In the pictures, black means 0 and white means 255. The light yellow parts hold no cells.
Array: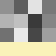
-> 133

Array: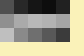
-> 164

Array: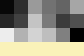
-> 79

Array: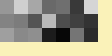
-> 51

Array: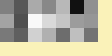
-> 150

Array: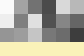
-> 101
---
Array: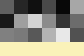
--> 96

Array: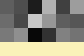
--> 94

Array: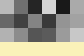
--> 186

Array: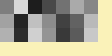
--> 126

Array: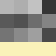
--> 182

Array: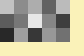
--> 194
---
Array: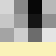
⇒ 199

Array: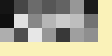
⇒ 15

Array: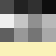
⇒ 239

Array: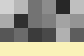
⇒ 170

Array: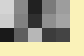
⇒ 205

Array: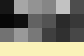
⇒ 7

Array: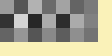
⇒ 51
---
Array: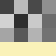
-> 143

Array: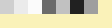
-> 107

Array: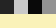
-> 146

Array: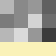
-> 96

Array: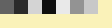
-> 14

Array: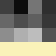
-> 47
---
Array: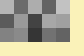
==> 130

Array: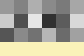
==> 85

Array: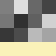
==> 55

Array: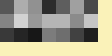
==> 57

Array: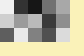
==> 94

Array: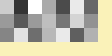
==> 133

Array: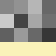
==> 96
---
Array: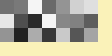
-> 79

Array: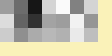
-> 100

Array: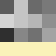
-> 196

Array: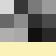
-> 141

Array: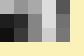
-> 44

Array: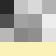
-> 162
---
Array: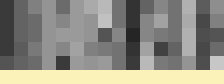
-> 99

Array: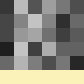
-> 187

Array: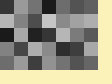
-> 154

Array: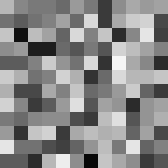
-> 135

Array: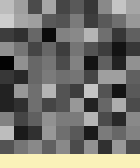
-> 159
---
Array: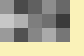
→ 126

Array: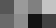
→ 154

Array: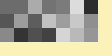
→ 157

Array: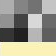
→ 66

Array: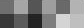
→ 158

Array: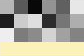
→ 44

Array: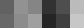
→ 50
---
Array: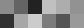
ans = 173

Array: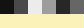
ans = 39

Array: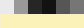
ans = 86

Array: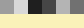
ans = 180

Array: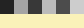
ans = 76

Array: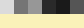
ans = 26
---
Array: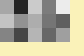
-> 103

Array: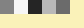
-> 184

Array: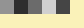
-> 208

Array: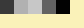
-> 98

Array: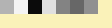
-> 103

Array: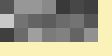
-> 100
